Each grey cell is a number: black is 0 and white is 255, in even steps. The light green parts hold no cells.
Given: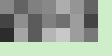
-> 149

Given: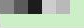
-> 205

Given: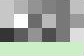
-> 120

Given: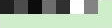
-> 254

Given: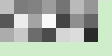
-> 186

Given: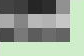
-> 45

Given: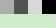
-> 216
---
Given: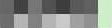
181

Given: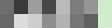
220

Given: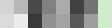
235

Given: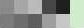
109

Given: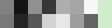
36

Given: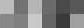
128

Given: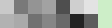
170
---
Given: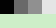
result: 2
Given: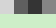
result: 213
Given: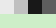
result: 234
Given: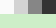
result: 250
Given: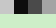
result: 199
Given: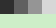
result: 47
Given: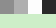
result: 141
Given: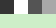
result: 52
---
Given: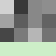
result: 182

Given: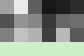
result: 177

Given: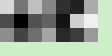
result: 111

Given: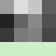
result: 129

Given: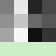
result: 15

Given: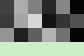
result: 95

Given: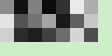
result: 31

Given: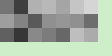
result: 137
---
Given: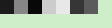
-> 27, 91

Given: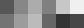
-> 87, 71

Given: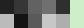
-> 33, 174

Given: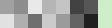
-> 161, 32

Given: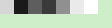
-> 214, 255

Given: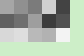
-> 166, 243
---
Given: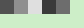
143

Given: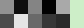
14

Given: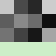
74

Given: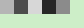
76

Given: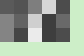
83

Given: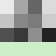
166

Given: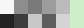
141

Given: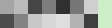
186

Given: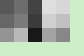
109
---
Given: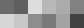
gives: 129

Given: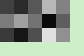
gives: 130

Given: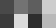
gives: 205

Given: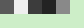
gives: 137

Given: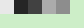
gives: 141

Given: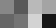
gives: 164

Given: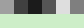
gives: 127
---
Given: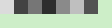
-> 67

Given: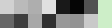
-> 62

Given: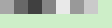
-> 104

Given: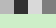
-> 49

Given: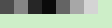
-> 133

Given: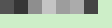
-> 54

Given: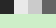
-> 233

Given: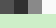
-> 48

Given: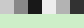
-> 136
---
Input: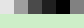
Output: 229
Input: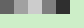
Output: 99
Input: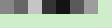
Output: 134
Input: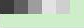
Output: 59
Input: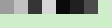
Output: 156
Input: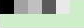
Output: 0
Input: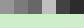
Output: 150
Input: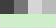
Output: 62
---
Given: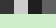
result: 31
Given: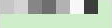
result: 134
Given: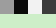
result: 242
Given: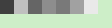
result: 101
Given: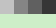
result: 96
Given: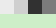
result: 49
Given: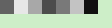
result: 168
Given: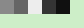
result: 237
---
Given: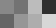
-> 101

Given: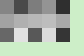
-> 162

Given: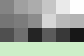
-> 117

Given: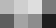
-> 94

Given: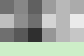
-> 190

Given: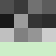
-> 24

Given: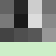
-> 121

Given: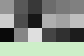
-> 205
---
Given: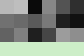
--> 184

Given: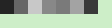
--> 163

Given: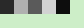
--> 176

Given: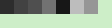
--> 150

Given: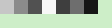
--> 198

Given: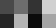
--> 180

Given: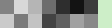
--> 202

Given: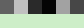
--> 162

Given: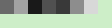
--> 162
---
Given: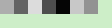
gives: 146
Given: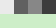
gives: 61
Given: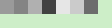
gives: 108
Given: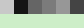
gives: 68
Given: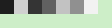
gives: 242
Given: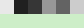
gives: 204
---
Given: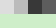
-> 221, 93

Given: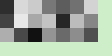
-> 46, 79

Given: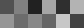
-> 81, 66

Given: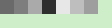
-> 106, 158

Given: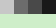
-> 199, 25

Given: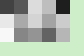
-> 66, 182
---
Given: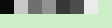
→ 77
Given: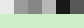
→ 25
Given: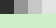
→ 199
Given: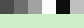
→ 14
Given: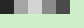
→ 138
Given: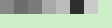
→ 46
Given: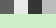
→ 53
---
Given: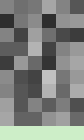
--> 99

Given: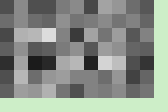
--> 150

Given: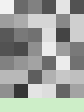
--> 228

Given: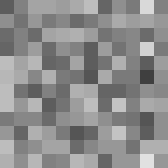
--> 183

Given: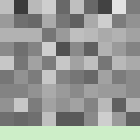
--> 111

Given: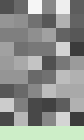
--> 72
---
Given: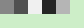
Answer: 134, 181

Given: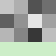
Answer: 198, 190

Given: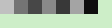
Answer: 192, 14

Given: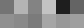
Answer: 116, 159

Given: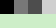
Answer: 1, 207

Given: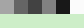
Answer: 165, 251
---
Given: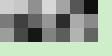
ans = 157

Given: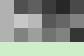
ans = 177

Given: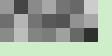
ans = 138

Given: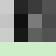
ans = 204

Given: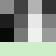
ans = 8

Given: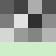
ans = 214

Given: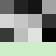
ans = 56
